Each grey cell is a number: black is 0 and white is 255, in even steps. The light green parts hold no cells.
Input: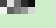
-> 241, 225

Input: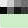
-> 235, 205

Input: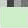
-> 206, 162

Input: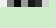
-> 241, 211

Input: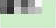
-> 247, 206

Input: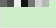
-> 239, 210

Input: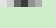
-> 228, 203
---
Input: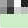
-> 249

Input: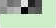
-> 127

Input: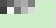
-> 156

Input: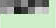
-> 85

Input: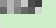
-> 144

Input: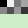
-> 121

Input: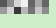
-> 212

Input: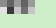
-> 155

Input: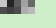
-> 92
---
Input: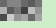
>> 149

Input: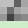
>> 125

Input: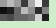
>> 102

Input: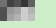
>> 179

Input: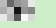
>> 89

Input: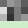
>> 123

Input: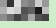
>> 67
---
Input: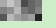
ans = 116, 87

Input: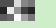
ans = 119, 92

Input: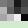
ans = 65, 165

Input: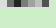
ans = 82, 221

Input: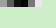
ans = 232, 160

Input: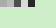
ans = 39, 171

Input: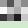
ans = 140, 57
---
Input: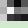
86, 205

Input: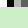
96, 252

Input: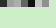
144, 45

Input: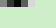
216, 133

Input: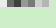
181, 236

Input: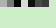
58, 177

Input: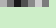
124, 178

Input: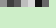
103, 147
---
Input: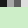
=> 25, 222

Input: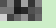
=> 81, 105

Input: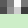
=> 90, 59

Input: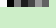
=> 249, 98

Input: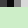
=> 64, 217

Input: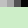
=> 192, 7

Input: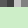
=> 89, 129
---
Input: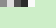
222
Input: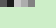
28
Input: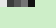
60
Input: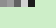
157
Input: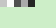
251
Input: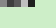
62
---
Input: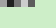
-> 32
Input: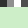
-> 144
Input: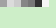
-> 219
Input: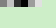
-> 195
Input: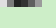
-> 124
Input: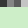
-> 133
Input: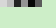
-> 189
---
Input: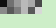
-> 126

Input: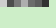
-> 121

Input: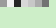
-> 38

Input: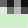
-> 185

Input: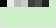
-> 187

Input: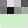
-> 140

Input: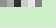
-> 50

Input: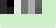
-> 231

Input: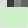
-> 132
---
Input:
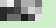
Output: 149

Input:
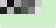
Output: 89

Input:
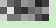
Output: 104

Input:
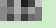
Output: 110

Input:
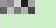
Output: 125

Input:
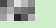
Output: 128

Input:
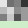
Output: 216

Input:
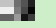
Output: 124
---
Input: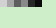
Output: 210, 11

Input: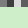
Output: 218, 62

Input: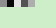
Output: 229, 9

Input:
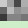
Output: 203, 57

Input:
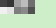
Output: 240, 53

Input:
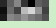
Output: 213, 1

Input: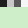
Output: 246, 30

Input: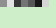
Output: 226, 24
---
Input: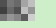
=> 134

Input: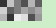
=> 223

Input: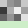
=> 148

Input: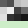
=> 51

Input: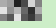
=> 88

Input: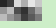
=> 62

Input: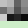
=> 24

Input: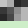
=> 71
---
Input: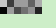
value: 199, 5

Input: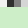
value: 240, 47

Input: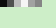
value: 245, 11

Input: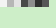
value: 243, 48

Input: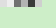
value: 238, 58

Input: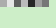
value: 230, 38

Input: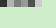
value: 204, 50
